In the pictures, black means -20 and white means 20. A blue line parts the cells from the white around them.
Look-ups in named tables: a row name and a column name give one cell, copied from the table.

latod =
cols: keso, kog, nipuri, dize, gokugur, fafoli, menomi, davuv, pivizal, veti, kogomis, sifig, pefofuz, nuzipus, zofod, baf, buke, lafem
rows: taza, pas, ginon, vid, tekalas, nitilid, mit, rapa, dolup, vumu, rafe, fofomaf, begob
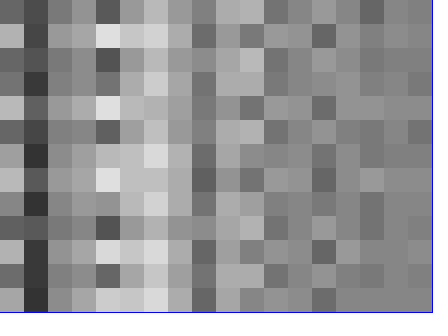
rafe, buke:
1
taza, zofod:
1
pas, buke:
2
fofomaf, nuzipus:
3
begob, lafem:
1
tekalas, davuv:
5
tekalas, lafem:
2
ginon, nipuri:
-1
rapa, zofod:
2
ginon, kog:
-7
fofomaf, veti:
7
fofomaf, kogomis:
7
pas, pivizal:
-3
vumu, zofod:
1
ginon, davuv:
4
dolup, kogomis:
5
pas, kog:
-9
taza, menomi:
9
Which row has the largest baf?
rapa

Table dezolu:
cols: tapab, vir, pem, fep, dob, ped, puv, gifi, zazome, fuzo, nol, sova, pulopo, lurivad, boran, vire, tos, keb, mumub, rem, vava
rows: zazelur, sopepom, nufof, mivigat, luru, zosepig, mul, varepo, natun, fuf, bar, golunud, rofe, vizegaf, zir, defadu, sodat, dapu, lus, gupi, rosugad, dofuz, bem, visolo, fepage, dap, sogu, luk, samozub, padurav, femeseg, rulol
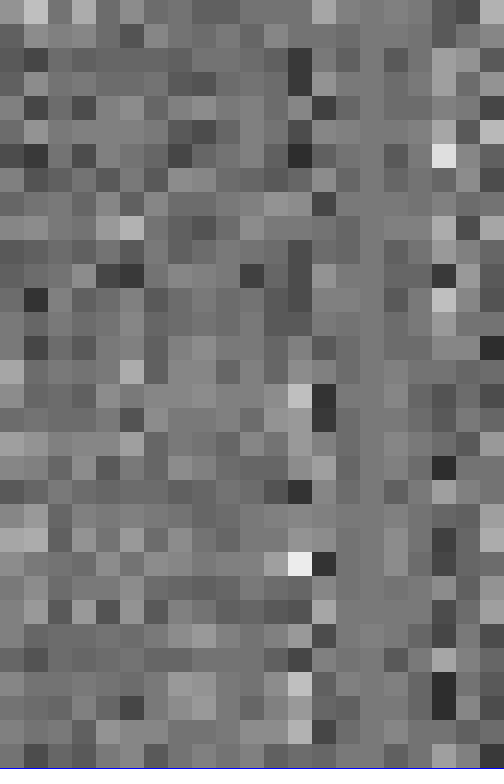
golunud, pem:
-2
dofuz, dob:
-1
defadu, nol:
0
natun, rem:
-3
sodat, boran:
-1
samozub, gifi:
4
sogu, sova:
0
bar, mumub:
4
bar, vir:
-5
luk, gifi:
-4
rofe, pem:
0
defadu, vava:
-3
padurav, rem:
1
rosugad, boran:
-3
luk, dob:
-3
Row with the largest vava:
zosepig

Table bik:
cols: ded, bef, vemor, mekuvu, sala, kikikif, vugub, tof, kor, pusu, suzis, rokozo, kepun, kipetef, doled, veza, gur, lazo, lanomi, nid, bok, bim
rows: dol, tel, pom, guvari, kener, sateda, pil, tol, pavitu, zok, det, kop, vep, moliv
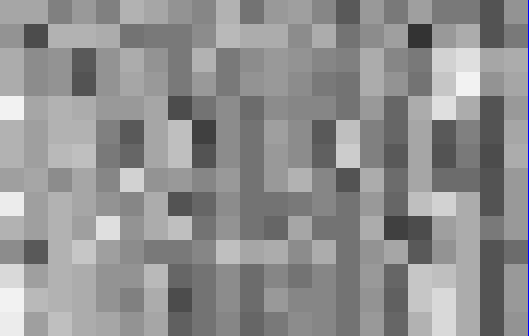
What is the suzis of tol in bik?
-2
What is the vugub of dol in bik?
6
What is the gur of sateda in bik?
-4
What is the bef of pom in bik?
2
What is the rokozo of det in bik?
7
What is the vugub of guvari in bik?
4
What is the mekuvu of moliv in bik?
7
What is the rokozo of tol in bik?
4
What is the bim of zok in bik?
4
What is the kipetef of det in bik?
7
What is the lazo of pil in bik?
6

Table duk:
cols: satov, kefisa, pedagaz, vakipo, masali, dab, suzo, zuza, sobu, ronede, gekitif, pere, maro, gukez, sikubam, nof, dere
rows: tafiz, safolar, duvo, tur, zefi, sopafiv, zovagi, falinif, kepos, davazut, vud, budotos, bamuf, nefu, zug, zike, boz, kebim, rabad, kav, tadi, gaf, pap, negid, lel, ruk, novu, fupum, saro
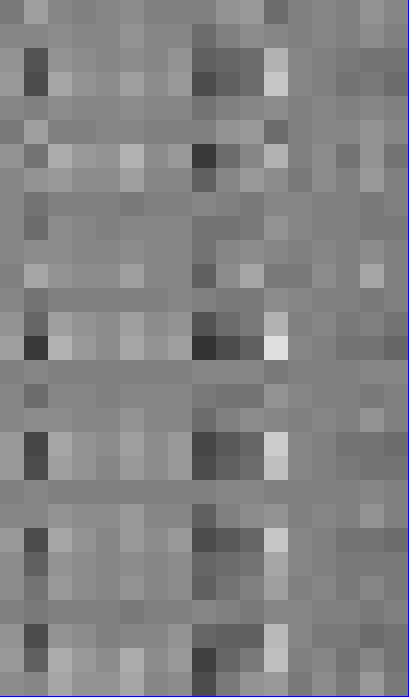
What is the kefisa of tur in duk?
-8
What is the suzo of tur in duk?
2
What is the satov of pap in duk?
4
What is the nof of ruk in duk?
-1
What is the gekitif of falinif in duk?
4
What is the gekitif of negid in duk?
-2
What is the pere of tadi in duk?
0
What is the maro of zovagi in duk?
0
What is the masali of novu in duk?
0
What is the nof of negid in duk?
-1
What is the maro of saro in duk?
-1
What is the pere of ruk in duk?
1
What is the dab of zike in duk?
0
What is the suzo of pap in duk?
2
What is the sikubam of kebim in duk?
0

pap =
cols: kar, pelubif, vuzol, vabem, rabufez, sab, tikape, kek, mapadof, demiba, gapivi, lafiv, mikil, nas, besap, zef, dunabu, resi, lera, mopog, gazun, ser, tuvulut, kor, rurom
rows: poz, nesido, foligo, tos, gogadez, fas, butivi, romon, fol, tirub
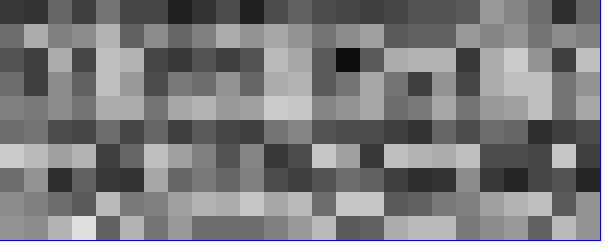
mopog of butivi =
10
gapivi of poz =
-15
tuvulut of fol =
10
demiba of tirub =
-3
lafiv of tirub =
0
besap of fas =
-8
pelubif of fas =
-2
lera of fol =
-1
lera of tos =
3
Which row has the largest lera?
tirub

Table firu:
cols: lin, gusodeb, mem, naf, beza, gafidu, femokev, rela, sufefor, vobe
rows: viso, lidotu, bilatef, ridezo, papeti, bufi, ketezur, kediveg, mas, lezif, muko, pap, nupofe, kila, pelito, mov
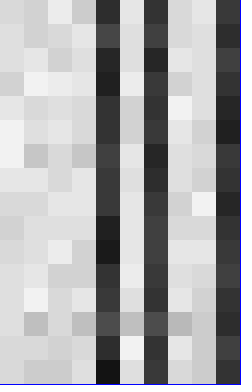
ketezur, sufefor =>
14
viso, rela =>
14
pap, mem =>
13
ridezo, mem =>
17
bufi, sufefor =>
13
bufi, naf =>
14
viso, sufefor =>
16

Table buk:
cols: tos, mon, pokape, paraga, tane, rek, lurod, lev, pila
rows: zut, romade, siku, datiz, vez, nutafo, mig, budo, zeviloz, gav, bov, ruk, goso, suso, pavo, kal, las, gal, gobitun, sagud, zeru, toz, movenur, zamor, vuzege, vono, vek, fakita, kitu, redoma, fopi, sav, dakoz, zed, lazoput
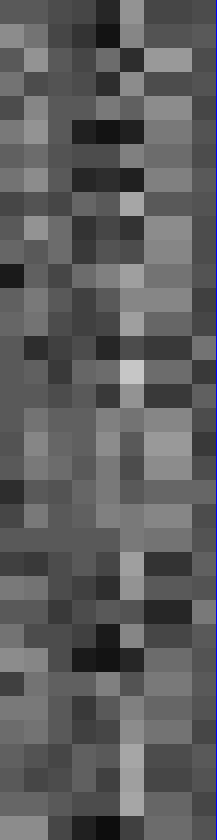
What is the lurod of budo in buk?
0
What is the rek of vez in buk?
-5
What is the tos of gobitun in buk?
-7
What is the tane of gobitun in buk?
2
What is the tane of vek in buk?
-16
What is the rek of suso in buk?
5
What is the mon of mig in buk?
-3
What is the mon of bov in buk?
-6
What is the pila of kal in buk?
-11
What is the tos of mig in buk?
-5
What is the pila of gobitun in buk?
-11
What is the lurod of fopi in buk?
-2
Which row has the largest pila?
vono

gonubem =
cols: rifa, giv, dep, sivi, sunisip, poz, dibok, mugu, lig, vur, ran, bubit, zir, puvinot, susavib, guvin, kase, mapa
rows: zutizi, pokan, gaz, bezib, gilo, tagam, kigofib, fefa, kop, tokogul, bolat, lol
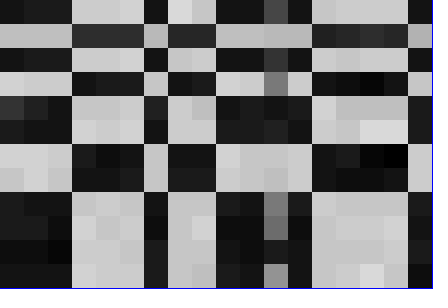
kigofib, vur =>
13
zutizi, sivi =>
12
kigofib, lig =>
-17
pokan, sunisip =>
-13
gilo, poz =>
12
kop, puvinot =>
12
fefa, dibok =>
11

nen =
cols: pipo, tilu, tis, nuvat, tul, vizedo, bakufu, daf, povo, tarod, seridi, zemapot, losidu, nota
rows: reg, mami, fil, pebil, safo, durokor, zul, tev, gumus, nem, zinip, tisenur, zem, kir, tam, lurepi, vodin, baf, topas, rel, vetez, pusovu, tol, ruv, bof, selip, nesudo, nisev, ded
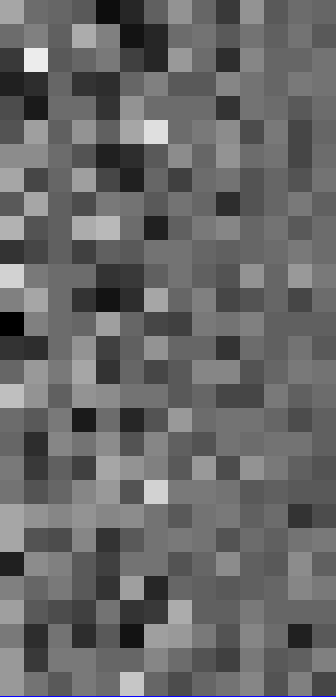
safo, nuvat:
-3
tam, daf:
-4
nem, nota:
-3
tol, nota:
-1
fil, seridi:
1
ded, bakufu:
-4
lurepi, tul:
-12

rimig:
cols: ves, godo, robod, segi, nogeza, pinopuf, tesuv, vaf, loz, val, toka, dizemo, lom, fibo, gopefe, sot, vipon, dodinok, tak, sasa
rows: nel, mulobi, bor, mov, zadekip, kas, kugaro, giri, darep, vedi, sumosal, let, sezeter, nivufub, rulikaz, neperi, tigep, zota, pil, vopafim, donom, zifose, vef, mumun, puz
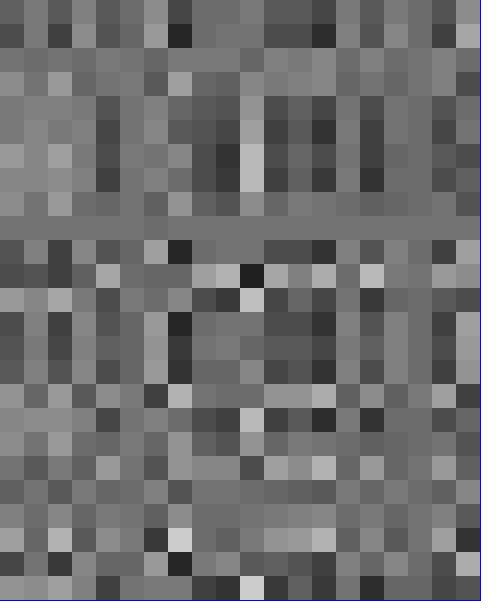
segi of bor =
-3
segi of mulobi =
2
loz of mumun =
-1
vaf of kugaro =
1
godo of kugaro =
1
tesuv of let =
-4
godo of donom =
-2

